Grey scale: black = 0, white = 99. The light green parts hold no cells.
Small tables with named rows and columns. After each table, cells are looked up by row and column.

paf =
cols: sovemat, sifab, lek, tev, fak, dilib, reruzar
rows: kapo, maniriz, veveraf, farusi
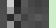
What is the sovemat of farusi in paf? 30
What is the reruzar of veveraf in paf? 31
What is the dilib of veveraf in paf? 34
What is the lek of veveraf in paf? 39
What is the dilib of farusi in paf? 27
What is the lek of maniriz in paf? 18
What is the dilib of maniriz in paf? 27
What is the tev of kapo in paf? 34
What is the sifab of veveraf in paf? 17
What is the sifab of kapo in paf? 80
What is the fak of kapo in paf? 27
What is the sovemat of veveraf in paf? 31
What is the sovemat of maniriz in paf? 30
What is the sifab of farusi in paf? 59
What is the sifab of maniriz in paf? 61
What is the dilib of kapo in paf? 25
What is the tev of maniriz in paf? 32

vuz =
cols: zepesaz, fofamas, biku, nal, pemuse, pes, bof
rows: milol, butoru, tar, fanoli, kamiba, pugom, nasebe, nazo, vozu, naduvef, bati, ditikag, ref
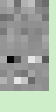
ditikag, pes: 56
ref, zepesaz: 57
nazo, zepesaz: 57
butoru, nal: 62
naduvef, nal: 59
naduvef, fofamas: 57
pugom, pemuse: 54
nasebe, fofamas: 60
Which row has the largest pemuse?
vozu

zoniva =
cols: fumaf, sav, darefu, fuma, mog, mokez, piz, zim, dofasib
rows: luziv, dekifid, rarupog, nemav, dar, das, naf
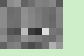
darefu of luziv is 58
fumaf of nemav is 54
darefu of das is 44
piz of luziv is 49
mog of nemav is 52
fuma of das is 56
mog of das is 51
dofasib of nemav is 50
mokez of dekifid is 47
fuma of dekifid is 55
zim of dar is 46
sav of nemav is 44
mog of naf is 29
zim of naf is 68
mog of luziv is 43
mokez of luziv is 50
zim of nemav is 41
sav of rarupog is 43
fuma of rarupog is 56

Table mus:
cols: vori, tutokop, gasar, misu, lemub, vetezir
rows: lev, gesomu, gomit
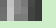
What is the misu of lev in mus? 47
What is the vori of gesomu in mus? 43
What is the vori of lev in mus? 41
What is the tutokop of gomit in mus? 77
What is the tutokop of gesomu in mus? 77
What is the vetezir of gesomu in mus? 22
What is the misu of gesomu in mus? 50
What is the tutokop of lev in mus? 75
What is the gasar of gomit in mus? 48
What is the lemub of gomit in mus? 26

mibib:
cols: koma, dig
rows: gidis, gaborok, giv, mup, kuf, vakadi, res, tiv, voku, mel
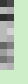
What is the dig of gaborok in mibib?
67
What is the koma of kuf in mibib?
72
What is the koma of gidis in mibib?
21
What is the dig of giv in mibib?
23
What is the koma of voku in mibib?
45
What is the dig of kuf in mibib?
81
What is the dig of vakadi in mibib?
67
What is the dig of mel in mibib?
69
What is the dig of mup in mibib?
68
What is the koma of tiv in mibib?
61
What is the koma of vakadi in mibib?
72
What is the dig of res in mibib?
49
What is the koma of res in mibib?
40
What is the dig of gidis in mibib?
29
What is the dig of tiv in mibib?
71
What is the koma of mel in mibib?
73

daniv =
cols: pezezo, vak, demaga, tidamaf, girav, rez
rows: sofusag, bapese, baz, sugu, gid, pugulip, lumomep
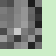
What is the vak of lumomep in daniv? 31
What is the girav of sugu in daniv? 44
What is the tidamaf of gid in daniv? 48
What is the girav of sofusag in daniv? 11
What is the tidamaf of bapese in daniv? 58
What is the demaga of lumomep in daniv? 53
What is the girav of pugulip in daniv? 58
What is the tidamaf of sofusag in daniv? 53
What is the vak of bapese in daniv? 43
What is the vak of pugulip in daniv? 42
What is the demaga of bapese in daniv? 51
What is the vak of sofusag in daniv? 30
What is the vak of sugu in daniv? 45
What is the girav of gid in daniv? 39
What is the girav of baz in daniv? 38
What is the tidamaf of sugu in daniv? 61
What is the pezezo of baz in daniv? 45
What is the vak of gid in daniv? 52
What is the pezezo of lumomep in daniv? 35
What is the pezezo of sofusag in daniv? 35

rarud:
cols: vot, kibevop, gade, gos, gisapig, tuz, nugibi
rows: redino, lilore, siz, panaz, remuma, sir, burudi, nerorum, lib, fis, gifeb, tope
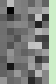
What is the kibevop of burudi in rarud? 32
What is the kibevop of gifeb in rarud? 43
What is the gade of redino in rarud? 50
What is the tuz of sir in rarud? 27
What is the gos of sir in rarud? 50
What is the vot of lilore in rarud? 51
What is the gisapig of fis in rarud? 63
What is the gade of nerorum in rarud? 45
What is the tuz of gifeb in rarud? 71
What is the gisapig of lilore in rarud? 59
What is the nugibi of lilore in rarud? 67

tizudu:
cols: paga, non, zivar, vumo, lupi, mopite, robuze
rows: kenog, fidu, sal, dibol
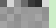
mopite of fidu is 60
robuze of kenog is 84
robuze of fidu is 56
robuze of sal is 57
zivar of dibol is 57
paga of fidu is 61
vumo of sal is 61
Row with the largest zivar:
fidu

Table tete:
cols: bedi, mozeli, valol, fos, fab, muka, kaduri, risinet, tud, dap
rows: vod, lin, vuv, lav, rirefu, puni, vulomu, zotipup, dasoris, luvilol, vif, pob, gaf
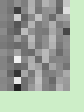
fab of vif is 47
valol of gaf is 13
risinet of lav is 68
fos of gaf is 43
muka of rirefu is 48
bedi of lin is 51

